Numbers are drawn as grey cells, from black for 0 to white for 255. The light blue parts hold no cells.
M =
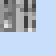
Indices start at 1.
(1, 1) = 160
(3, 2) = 154
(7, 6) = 180
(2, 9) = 69
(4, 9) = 149
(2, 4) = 116
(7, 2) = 227
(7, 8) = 178
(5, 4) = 116
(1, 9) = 96
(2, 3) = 132
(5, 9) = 176
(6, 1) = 152
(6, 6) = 180
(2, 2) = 115
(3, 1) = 152
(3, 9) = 96
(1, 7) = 60
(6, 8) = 178
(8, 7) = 128
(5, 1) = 152

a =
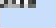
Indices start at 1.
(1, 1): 208
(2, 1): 69
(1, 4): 74
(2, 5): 172
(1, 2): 56
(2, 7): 214

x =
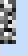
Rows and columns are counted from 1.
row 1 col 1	153
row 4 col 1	239
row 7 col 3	230
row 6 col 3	14
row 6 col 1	112
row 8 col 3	7
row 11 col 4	52
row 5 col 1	143
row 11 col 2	98
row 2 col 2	227
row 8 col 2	23
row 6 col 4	222
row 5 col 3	219

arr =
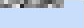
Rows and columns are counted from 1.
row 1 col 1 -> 157
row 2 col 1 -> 117
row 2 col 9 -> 144
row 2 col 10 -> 116
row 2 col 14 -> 153
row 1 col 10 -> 165
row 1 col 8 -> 143
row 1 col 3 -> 158
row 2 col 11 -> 100
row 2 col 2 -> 91

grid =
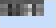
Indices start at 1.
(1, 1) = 84
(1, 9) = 88
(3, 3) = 62
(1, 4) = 96
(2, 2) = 126
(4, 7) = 134
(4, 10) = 147
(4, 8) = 202
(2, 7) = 136
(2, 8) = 201
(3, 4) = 84
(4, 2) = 121
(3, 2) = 106
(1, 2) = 89

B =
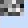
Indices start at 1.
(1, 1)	69
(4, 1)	93
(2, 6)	16
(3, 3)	213
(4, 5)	69
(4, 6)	198

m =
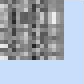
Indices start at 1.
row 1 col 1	127
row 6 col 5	148
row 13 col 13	151
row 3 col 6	155
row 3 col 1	186
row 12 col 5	180
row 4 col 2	178
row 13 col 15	146
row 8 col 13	155
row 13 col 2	109
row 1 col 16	127
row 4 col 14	239
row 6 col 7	100
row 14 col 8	138
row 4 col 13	188
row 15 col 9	37
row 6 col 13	187
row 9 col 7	202
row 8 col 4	65
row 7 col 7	200
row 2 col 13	150
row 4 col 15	168
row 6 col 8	107
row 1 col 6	146
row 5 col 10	127
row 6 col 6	97
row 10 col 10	143
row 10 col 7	192
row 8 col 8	117
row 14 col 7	194
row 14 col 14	109
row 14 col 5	138
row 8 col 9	152
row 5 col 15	165
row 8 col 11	138
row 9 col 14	175
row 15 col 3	92
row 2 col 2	192

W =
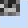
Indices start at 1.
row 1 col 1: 47
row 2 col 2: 79
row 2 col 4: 125
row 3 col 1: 41
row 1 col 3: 35
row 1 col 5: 126
